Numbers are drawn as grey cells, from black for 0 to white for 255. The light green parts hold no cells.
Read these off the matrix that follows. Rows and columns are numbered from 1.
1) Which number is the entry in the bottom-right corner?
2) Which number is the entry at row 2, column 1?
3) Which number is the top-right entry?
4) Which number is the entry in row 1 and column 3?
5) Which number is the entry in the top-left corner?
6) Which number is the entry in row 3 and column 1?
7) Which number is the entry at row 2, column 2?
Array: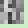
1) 147
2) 135
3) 147
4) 161
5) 89
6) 105
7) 217

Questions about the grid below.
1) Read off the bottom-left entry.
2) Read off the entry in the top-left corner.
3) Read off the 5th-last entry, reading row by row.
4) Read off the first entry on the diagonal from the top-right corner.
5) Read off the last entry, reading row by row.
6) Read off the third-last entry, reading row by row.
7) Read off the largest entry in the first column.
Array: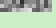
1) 94
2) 123
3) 107
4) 164
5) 164
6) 138
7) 196

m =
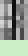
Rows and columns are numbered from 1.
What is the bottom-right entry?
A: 172
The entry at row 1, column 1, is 172
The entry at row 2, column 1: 199
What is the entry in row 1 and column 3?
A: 118
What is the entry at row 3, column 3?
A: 199
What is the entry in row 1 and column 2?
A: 118
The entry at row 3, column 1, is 199
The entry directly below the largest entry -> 199
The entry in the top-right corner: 172
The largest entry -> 213
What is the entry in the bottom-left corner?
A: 160

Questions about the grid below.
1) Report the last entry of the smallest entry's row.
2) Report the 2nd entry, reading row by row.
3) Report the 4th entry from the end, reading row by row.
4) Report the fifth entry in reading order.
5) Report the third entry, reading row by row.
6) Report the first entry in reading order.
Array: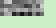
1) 106
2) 186
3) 35
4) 92
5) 202
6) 106

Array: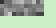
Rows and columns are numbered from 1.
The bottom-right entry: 68
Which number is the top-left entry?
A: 52
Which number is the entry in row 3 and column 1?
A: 112
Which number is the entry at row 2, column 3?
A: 112
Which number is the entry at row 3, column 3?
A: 142
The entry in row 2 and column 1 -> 142
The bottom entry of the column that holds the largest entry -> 203
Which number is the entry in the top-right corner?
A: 157
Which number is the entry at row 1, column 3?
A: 112
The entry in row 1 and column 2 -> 112

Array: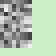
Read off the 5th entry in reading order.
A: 140
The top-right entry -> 68
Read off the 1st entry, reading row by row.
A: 96
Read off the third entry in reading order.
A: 112
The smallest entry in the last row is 96
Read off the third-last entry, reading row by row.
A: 196
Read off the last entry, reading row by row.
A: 241
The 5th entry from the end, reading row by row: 196
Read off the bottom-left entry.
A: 180
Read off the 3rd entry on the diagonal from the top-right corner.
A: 84
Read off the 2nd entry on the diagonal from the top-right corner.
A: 180
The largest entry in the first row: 166

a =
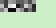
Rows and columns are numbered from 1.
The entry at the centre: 26
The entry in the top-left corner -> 111
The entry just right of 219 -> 246
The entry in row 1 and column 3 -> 159
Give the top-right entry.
159
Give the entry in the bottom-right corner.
50
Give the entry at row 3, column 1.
127
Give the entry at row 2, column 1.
191

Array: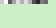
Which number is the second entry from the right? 123
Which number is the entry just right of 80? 42
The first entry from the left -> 205
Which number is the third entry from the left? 92

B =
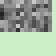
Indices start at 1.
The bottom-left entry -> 93
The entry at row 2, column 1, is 106
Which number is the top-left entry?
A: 187
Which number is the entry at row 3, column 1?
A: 66
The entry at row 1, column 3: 118
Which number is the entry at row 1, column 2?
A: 132
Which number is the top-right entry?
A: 118
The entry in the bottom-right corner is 132
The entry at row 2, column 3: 144
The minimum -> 36
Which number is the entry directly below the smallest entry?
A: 50

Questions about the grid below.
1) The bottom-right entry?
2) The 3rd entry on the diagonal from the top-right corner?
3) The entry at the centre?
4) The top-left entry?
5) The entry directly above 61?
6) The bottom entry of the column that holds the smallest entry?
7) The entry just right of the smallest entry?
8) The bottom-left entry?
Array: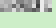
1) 106
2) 234
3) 132
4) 189
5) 90
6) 118
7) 234
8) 132
